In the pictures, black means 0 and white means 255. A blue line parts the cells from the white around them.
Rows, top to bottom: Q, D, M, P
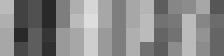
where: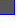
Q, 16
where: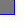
D, 13
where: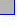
Q, 11
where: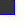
M, 4
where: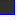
P, 4
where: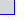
Q, 7

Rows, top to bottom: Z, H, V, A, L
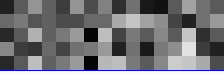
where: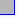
L, 8
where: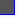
H, 3

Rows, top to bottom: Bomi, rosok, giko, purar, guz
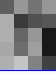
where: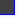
guz, 4
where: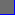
purar, 2
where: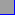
purar, 3
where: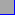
purar, 1
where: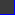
rosok, 2

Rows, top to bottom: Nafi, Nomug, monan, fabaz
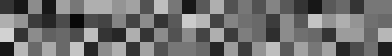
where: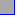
fabaz, 4
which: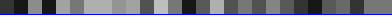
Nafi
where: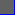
monan, 4
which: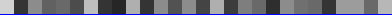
monan
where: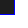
fabaz, 28
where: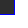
monan, 20
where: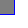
monan, 18

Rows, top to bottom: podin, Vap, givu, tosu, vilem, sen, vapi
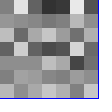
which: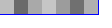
givu
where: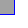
sen, 2
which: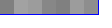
sen
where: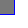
Vap, 4
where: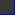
podin, 5
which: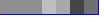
vilem
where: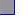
Vap, 1

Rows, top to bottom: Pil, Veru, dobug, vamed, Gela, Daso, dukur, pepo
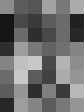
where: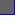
vamed, 4
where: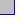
Gela, 2

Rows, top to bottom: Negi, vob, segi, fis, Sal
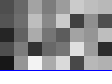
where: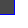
Sal, 6
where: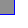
vob, 7
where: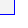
Sal, 3
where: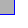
Sal, 8
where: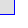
fis, 6
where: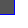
vob, 1

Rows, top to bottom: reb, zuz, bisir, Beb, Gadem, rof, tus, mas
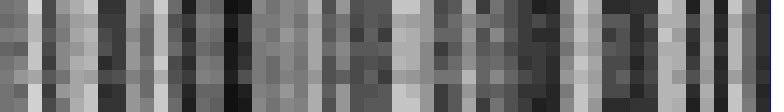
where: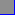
Gadem, 34
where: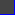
Gadem, 47
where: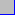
bisir, 42

